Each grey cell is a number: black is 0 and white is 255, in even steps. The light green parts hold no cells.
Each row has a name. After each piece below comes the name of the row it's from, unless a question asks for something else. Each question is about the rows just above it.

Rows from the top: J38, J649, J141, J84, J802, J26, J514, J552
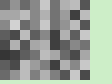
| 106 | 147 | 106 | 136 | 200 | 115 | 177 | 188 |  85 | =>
J38
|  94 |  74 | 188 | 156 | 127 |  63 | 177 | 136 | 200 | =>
J514
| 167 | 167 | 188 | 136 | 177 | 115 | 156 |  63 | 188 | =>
J649

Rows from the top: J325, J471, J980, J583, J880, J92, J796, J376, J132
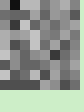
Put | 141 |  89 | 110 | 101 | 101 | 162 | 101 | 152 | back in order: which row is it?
J471
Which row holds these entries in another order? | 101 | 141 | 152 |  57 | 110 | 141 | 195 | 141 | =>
J92
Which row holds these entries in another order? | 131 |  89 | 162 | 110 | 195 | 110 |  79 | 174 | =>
J880
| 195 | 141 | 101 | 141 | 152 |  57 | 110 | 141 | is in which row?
J92
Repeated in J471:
| 101 |
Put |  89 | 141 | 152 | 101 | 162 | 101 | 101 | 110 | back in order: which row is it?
J471
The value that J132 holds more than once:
| 79 |

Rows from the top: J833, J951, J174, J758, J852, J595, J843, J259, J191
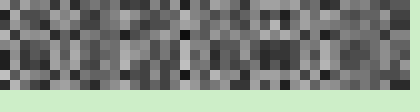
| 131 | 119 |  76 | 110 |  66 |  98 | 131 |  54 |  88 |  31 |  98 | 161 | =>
J951
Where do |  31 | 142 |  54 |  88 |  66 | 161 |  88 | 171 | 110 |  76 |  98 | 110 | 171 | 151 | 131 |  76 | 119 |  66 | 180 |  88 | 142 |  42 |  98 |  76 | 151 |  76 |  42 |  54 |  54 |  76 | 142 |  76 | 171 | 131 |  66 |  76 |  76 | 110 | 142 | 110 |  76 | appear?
J595
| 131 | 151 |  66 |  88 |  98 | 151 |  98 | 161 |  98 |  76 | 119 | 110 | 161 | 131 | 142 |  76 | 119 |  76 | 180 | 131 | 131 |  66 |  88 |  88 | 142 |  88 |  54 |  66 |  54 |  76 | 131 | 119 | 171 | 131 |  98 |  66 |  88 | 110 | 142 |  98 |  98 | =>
J852
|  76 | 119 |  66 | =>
J595
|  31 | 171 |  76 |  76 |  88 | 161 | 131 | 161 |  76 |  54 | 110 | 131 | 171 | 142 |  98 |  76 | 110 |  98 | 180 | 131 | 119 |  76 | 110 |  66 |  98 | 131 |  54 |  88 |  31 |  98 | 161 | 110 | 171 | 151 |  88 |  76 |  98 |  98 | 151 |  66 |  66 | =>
J951

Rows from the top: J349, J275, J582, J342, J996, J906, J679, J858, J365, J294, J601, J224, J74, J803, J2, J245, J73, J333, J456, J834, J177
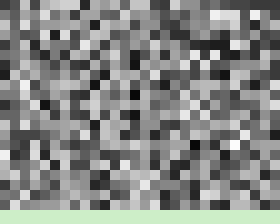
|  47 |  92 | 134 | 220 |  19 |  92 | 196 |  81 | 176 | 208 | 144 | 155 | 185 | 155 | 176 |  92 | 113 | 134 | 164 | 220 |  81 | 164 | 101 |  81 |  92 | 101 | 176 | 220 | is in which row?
J601
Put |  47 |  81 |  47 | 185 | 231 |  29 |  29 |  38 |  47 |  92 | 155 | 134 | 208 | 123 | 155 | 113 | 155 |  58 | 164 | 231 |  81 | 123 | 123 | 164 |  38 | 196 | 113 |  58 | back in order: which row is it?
J996
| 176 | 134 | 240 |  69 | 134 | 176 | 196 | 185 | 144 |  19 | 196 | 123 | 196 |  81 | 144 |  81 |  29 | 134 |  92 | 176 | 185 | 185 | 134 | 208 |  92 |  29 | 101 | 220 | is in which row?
J365

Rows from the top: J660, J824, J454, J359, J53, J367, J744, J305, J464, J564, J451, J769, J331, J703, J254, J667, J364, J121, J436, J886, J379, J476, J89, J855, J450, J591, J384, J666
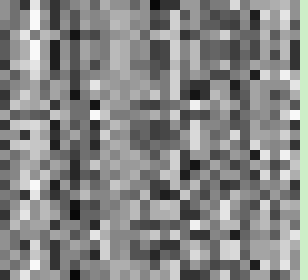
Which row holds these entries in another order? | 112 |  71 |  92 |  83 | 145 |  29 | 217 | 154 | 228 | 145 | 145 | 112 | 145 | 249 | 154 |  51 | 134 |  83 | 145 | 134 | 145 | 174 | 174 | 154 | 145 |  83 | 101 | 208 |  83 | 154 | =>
J824
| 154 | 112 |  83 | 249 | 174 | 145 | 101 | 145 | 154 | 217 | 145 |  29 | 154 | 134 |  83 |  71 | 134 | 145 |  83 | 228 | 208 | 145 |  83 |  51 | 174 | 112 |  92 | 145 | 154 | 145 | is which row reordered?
J824
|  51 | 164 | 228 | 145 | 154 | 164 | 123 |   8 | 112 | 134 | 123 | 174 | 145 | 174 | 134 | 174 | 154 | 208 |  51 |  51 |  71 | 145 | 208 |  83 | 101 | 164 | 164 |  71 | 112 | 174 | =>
J666
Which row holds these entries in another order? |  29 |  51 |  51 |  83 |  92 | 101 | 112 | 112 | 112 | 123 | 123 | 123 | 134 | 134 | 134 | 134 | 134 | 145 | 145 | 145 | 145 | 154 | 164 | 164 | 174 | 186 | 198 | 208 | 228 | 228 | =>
J855
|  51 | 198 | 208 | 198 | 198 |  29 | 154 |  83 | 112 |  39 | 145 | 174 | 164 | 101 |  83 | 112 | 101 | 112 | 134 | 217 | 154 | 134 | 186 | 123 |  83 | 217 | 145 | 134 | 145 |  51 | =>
J254

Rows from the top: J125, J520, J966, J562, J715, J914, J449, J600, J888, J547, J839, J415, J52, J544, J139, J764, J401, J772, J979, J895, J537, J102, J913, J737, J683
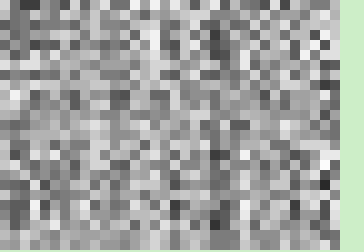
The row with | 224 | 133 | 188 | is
J52
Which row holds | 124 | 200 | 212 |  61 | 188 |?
J537
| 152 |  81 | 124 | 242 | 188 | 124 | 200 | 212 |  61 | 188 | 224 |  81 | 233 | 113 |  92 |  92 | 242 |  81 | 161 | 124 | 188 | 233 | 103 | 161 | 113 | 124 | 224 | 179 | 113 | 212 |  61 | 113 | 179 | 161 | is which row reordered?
J537

